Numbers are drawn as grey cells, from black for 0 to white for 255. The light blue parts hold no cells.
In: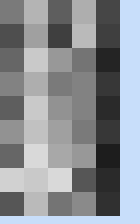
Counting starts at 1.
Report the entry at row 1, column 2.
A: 180
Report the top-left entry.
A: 122
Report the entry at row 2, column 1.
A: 78
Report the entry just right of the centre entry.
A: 130
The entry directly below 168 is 217
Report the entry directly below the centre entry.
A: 160
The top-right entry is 70
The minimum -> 29

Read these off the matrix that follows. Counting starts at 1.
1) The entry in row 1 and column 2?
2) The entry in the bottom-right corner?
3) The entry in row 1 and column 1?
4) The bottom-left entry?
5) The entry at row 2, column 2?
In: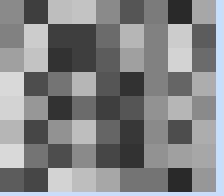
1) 62
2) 152
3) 138
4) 92
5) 203
